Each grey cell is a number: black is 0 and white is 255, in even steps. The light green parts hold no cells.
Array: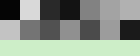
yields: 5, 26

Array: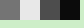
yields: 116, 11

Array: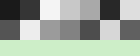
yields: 26, 96

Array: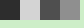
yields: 45, 143

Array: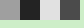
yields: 159, 75

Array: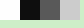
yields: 254, 204
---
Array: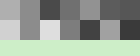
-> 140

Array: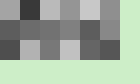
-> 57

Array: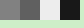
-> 96

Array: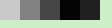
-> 129

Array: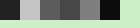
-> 197

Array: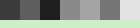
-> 94

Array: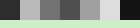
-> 186

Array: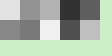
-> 147

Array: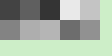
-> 95
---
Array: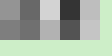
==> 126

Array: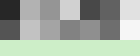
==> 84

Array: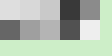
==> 102

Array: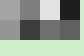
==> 149

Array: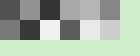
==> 121

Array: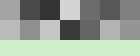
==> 186

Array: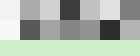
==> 248
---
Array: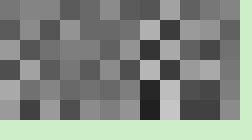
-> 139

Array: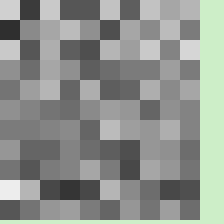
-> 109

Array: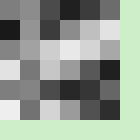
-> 46

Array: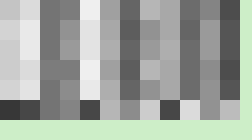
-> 188

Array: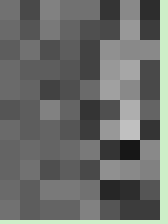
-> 60
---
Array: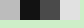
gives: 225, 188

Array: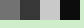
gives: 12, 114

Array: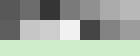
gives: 184, 94

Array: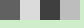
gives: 189, 97

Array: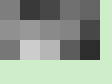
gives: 100, 119

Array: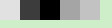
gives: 194, 225

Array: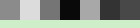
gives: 72, 139
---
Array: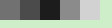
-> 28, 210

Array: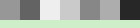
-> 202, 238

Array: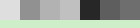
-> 192, 222

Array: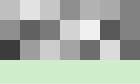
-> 211, 240

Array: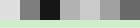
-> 179, 223

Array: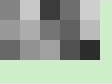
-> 117, 206

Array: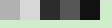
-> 44, 215
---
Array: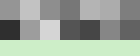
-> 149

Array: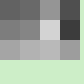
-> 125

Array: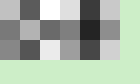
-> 121

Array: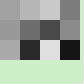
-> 153

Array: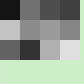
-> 196

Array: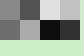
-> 137

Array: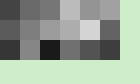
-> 91

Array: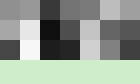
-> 167
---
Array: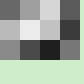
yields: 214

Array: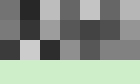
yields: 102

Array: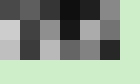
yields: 31

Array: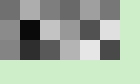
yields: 159

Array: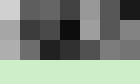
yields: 87

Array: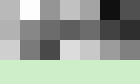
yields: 16

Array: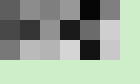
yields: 6

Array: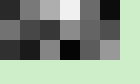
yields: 107

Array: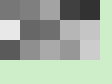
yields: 64

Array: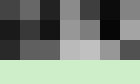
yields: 12
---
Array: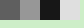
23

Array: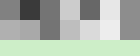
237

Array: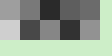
50

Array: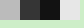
18

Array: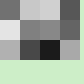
27

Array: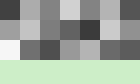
106

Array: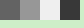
239

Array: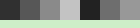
110
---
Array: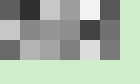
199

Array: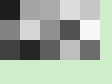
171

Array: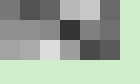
98

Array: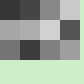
135

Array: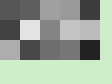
160

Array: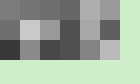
111
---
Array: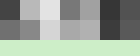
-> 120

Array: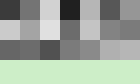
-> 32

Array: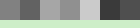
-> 144

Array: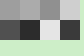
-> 207

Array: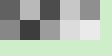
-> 199

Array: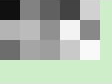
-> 67

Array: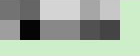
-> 212

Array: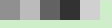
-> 50
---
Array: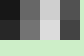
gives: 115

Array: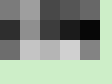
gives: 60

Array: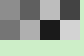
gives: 175

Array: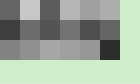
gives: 115

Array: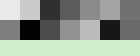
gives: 187

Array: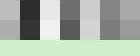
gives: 212

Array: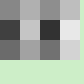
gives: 197

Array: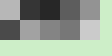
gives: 132

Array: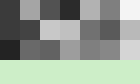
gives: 113

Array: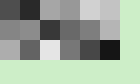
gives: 105
